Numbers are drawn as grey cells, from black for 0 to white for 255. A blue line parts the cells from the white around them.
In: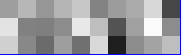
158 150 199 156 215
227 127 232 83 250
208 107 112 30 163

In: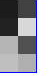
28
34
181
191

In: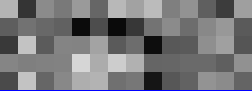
180 139 154 184 187 146 60
94 104 11 10 115 109 152
57 91 131 90 13 90 160
133 129 214 205 101 106 95
74 102 174 112 21 98 139

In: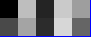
0 36 158
73 44 101

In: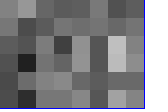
130 102 94 81
119 91 110 104
92 124 145 191
81 115 147 187
74 130 104 105
76 119 135 162

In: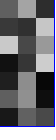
96 45
57 198
201 153
17 205
31 7
95 14
24 73

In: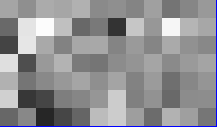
165 171 177 143 160 134
105 252 104 51 151 181
68 169 167 132 133 145
223 153 122 140 165 154
177 137 165 164 155 135
208 69 134 204 146 140
103 38 101 204 108 159

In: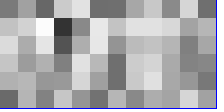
122 103 226 111 200 214
194 252 137 195 225 163
219 229 174 148 194 128
197 177 225 111 212 131
177 151 214 111 224 151
106 130 149 182 173 214
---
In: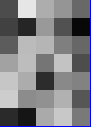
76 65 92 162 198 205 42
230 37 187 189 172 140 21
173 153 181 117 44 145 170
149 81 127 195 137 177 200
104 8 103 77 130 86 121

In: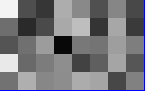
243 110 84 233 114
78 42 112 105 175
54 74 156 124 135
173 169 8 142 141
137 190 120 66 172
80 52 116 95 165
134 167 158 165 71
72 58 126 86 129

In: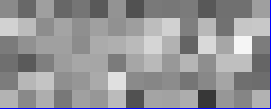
138 210 123 111 124 179
104 188 145 90 183 137
159 141 160 127 196 174
103 164 160 157 143 120
117 143 140 167 150 160
89 160 171 166 170 151
147 145 175 123 224 187
81 158 186 166 138 81
121 189 213 185 134 164
119 209 178 152 140 162
123 127 100 181 117 173
88 184 217 142 136 55
112 113 166 191 165 151
112 198 245 191 111 133
159 200 124 101 109 178

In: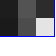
29 26
83 76
44 228

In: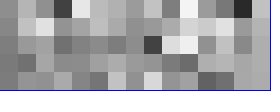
142 135 126 122 124
181 193 153 113 148
144 225 162 166 145
65 147 113 139 170
231 164 130 140 133
187 190 139 160 117
177 170 125 172 194
155 144 141 154 145
194 153 66 148 216
126 171 221 123 148
244 212 239 108 161
155 203 145 175 98
120 225 193 181 112
41 154 137 167 168
193 180 174 174 172

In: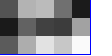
83 26 91
179 98 173
187 65 226
112 60 199
27 162 250
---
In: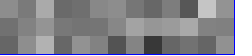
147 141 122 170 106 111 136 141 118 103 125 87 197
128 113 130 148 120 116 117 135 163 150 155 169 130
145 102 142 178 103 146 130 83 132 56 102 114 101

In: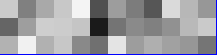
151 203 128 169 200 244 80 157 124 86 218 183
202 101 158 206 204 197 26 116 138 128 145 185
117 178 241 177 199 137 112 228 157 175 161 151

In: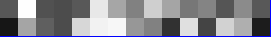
88 87 254 81 76 88 232 166 129 207 165 119 132 85 139
28 22 165 95 76 215 242 247 151 129 49 224 68 210 175

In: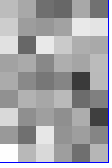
113 188 168 111 103 168
228 205 157 151 162 233
169 225 103 233 202 174
187 162 170 136 174 165
186 171 137 119 133 58
128 145 178 167 186 108
63 217 143 159 143 173
133 153 112 231 147 158
182 254 184 217 158 111

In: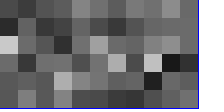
105 74 60 83 92 132 112 92 121 112 140
107 43 98 56 67 100 75 57 83 102 106
107 201 107 85 48 112 160 106 100 129 142
49 107 56 111 113 79 114 173 75 192 24
93 88 95 87 174 132 116 95 100 32 104
112 87 126 88 131 77 74 59 54 79 96

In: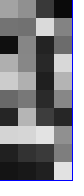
10 163 144 57
131 115 113 218
108 15 134 35
216 175 135 40
180 204 176 31
135 105 120 42
38 37 181 61
144 212 214 227
126 32 50 58
226 20 24 32
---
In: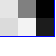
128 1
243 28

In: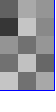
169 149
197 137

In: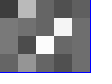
186 101
113 101

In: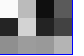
187 15
211 35

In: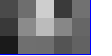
110 206
139 187

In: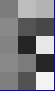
189 179
84 71

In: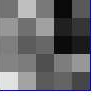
191 121
112 161

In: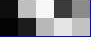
191 247
28 184

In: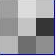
219 195
195 53
